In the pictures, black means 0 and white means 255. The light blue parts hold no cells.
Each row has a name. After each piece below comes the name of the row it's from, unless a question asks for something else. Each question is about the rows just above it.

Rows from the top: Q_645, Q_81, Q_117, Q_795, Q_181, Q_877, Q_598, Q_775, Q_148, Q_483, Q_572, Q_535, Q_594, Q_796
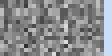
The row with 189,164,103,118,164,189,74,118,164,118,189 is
Q_594
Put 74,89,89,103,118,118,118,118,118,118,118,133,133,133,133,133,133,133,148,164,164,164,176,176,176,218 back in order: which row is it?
Q_598
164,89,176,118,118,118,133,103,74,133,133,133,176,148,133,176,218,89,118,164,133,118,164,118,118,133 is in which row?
Q_598
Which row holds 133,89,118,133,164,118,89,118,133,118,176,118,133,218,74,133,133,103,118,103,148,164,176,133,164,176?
Q_796

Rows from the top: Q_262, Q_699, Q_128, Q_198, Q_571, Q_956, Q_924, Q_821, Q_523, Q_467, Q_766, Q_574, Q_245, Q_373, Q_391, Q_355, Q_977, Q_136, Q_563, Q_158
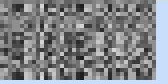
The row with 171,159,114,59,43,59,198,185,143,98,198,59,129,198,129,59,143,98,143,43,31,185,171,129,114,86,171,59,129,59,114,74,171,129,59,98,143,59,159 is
Q_391
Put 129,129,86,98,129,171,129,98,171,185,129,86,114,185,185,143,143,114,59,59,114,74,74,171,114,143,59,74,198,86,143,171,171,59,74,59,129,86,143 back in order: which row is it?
Q_523
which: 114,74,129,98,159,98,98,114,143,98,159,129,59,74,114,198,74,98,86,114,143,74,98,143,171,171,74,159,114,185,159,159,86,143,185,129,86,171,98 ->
Q_198
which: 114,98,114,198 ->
Q_245
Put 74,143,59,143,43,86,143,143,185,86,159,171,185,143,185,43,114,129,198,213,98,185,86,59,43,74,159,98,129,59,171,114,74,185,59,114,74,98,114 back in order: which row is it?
Q_766

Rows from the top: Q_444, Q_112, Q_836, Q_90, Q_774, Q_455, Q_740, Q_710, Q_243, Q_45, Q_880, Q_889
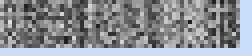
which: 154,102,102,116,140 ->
Q_774
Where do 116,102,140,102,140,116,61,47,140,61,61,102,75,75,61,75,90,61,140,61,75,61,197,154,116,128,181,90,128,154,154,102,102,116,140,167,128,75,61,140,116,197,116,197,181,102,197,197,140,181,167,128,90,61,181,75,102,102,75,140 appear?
Q_774

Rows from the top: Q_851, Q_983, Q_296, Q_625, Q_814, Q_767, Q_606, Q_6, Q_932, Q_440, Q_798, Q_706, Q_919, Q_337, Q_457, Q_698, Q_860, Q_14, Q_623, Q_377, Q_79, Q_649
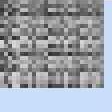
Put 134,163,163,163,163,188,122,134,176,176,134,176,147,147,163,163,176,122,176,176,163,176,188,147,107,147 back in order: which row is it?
Q_698
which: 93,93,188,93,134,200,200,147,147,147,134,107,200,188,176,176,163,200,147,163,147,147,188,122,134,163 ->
Q_457
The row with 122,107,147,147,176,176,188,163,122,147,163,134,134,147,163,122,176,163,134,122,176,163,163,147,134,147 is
Q_814

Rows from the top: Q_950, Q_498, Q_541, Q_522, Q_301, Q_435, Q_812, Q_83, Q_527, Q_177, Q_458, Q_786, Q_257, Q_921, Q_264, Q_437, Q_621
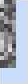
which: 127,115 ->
Q_621
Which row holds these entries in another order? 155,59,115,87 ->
Q_83
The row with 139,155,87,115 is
Q_301
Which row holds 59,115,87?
Q_541
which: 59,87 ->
Q_812
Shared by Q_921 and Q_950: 87
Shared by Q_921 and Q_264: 87

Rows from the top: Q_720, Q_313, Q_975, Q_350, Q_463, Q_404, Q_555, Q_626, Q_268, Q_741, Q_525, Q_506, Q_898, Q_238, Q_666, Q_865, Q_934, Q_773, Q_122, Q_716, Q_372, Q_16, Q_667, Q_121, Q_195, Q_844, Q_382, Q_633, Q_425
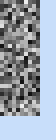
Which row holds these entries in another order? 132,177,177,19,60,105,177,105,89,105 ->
Q_525
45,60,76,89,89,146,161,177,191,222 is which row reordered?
Q_238
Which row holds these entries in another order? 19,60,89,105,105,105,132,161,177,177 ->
Q_372
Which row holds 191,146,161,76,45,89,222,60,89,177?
Q_238
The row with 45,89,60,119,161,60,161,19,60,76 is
Q_121

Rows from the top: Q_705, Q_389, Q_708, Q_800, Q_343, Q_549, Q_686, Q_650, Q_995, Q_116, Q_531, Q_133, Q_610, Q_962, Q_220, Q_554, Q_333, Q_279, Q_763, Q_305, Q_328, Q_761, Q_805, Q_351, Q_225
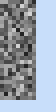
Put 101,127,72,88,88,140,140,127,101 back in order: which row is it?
Q_531
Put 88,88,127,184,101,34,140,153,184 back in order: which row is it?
Q_995
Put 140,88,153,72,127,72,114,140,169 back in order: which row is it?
Q_343
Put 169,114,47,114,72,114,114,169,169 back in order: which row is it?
Q_763

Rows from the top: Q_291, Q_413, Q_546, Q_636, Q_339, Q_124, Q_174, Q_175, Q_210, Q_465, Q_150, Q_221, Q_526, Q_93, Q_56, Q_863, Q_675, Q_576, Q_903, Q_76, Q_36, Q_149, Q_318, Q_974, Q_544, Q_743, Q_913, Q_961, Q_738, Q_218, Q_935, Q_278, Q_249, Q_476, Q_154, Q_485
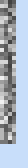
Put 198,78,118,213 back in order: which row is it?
Q_413
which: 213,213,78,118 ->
Q_863
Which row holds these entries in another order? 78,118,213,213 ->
Q_863
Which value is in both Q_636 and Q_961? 133

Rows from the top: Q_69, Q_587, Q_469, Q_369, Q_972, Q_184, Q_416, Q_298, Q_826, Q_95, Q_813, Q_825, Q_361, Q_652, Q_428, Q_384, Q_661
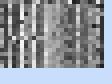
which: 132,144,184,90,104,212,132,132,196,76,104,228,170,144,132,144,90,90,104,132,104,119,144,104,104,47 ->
Q_652
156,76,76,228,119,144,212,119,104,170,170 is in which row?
Q_469
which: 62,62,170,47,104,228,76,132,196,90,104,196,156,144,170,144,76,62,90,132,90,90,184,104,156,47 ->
Q_428
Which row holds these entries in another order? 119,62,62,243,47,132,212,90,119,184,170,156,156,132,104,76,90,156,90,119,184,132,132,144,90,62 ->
Q_369
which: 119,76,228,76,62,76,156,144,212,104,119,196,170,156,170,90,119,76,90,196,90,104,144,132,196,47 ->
Q_184
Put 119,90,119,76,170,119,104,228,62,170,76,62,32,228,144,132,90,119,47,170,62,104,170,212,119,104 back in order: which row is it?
Q_416

